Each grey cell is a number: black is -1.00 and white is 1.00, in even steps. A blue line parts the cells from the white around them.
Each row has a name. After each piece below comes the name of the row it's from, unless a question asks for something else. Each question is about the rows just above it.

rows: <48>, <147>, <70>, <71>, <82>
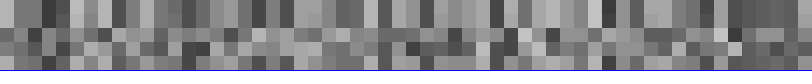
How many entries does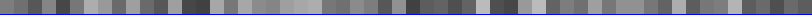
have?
58
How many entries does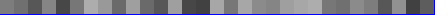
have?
31

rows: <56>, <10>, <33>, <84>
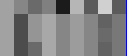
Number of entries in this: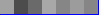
7
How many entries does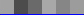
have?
6
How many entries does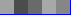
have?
5
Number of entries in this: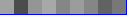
9
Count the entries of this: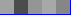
5

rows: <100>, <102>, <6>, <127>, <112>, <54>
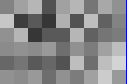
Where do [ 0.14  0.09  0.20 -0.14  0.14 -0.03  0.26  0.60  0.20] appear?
<54>
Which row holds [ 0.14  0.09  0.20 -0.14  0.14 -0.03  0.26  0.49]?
<127>
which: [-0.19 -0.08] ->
<112>
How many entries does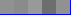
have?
5
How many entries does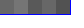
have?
5
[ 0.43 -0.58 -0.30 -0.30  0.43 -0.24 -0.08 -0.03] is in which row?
<6>

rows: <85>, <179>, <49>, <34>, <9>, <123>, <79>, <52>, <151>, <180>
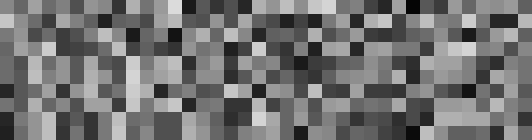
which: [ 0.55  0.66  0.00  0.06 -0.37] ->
<34>
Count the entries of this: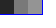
3
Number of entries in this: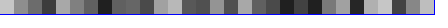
31
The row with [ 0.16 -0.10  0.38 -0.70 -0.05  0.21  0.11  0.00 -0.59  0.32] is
<123>
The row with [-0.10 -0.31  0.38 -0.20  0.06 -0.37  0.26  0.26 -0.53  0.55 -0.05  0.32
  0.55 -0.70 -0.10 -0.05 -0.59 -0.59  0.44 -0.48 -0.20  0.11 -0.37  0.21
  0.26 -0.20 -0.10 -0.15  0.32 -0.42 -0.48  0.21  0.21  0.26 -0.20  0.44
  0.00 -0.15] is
<52>

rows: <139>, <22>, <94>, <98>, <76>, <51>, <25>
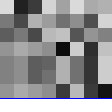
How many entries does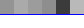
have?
6
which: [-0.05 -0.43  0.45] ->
<94>
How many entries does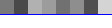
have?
8

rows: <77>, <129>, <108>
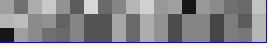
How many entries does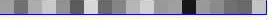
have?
19
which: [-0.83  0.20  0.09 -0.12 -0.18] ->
<77>
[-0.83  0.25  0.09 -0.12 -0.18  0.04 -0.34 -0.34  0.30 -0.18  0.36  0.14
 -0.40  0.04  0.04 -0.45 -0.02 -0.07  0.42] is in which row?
<108>
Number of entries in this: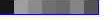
7
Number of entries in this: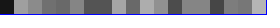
19
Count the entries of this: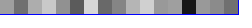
17

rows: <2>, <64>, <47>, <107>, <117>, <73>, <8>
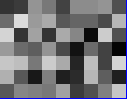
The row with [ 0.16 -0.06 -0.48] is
<2>
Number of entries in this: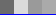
4
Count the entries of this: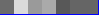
7
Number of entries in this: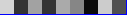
9
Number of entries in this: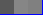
3

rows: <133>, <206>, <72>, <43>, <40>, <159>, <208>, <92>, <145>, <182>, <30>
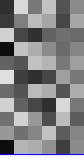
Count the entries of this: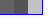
3
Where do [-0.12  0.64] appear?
<145>
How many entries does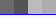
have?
4
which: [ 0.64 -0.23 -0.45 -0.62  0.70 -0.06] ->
<92>
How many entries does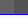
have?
2
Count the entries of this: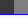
2

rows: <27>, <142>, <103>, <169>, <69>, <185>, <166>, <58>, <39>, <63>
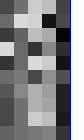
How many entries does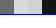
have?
4
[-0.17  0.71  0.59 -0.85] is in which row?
<69>
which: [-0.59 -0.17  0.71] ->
<69>

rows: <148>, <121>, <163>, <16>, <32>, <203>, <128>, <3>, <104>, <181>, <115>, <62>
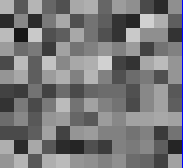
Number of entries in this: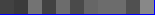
11
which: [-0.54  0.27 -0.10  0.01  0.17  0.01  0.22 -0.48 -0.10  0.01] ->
<16>
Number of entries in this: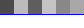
6
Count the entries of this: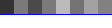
8
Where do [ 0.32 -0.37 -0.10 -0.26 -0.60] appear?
<121>

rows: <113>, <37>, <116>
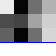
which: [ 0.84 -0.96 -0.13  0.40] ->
<113>
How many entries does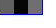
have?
3
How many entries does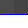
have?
2
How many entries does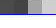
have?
4

